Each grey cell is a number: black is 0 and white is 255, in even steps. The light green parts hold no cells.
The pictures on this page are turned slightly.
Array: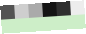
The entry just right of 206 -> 170
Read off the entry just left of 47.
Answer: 20
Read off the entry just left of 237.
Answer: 47

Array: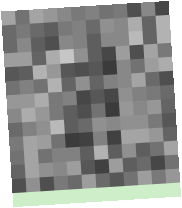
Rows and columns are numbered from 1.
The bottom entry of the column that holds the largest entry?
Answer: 106
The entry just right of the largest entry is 144
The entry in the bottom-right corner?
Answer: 151
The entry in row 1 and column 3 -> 164
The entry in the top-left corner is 164
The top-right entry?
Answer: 71
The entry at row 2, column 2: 121
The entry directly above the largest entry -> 136
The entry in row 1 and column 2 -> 114
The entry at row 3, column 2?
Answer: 136
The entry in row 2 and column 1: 106
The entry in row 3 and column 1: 106
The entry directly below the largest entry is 87
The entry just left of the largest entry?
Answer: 172

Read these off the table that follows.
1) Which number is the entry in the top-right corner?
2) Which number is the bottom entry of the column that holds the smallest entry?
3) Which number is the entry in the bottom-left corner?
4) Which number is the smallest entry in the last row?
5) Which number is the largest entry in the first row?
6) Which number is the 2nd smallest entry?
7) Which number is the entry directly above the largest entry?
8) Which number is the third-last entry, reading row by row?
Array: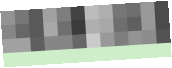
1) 75
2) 103
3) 161
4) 83
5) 188
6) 67
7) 175
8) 147

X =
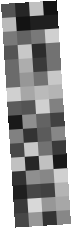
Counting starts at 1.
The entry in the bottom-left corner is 71
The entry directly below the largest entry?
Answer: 151
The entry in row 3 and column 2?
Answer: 99
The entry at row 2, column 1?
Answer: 186
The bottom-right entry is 135
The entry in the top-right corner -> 19
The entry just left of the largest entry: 58
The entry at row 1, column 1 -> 84
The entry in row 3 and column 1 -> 121
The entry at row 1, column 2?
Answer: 38
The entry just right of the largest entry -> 151

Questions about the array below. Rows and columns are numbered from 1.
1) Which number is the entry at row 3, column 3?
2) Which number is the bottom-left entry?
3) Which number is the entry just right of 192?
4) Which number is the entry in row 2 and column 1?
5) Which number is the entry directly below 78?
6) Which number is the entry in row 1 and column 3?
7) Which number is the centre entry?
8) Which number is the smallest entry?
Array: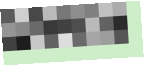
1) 200
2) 65
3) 172
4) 149
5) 106
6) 72
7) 65
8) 29

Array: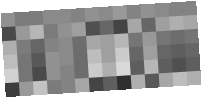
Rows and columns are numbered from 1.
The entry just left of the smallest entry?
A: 94
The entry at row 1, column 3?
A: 123
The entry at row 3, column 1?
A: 175
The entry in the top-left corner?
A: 145
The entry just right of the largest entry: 94
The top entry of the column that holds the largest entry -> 153
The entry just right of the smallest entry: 175
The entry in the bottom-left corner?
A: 61
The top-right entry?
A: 131
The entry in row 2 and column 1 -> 74
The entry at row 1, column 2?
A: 123
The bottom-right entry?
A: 175
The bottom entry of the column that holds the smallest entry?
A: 47
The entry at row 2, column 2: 153
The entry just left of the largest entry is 175
